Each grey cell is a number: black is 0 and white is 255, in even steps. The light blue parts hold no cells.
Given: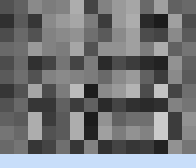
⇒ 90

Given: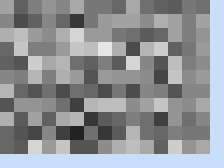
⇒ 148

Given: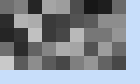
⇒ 149

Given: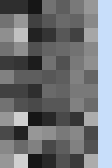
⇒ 166

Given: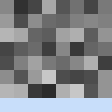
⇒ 148

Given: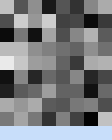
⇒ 91

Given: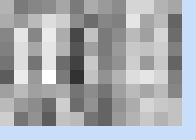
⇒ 108
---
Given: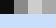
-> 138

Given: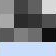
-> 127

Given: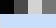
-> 74

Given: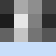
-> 196

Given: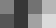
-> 55

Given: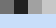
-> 32

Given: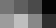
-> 190
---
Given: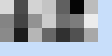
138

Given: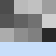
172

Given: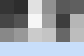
136

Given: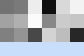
128

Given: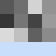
218

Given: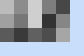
90

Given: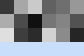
223
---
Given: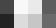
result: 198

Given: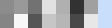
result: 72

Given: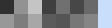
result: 119

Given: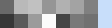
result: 121

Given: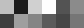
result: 70

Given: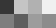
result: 156
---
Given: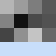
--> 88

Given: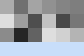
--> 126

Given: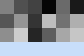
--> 25

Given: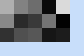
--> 218

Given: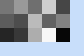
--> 70

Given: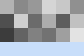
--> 144

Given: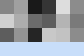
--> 140

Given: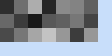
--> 96

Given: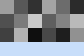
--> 43

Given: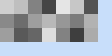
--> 83
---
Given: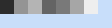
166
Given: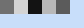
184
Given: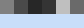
191
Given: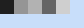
101
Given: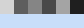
164
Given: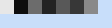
55
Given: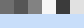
59
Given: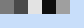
14
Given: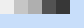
82
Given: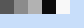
11
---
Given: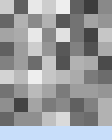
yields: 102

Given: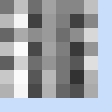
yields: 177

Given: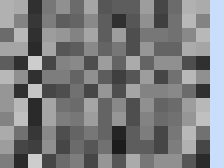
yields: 125

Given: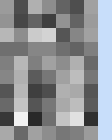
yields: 169

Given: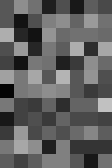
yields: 93
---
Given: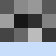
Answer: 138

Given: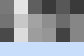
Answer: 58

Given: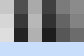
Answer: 64

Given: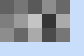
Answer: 89

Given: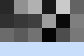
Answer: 25

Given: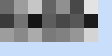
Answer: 144

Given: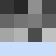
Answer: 39

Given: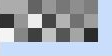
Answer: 119

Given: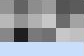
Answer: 155
